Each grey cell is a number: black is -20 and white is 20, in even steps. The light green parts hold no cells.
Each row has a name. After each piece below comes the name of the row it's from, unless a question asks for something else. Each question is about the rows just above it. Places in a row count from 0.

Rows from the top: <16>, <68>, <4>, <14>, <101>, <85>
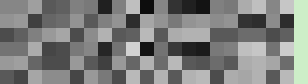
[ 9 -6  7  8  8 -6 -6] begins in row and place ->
<4>, 10
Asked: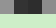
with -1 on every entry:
[  2 -13 -14   1]
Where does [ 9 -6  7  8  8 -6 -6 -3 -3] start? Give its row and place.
<4>, 10
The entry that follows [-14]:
[-2]
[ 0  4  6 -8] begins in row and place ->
<4>, 2
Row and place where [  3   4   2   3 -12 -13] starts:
<68>, 13
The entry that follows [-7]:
[-3]

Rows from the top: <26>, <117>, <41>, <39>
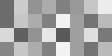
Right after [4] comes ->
[11]
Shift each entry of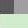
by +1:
[-5  6]
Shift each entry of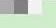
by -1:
[ 6 -1 17]
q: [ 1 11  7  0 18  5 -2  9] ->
<39>
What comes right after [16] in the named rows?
[-6]
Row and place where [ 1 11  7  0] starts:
<39>, 0
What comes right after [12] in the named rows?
[3]

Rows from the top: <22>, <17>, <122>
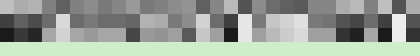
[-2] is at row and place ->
<17>, 23
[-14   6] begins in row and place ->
<122>, 2
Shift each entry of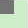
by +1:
[-1]
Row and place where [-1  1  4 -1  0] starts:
<22>, 7
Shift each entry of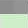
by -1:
[1 2]
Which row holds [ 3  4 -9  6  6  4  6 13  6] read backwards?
<122>

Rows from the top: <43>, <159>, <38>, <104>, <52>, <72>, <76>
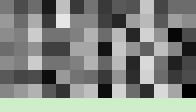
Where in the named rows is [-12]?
<76>, 4
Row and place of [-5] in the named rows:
<104>, 10
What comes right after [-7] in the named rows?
[11]
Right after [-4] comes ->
[9]

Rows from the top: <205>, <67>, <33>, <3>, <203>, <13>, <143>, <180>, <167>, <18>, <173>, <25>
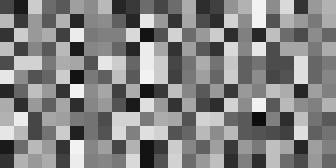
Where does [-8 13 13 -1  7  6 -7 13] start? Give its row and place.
<167>, 7
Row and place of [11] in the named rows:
<203>, 16
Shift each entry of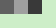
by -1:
[ -6   4 -12]
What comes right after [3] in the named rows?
[8]
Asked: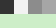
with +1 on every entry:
[-11  19   3   7]
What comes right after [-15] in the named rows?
[-2]

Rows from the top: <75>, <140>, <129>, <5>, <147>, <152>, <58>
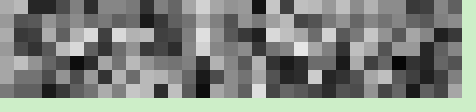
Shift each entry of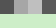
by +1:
[-6  7 11 -5]
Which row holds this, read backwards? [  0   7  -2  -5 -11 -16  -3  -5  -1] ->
<140>
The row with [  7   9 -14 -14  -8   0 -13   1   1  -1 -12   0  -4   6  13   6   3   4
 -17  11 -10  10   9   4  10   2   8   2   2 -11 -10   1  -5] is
<75>
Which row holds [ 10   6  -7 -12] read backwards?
<152>
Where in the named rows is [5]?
<140>, 19
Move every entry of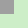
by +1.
[6]

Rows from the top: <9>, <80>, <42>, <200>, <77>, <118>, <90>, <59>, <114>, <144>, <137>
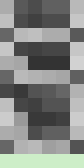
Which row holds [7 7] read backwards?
<42>
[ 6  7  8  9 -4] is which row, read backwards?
<118>
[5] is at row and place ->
<137>, 3
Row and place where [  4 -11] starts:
<114>, 1

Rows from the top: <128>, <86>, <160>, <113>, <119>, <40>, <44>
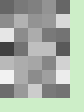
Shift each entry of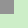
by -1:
[2]
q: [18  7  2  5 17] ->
<40>
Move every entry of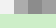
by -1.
[17  6  1  4]
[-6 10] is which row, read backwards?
<113>
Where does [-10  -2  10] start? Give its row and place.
<113>, 0
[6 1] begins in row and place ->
<119>, 2
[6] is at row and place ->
<119>, 2

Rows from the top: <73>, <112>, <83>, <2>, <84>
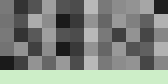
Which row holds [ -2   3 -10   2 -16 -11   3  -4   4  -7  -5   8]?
<2>
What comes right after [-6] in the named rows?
[5]
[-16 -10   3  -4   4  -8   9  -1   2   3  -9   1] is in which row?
<84>
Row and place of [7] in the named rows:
<112>, 2
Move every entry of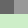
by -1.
[-5  3]

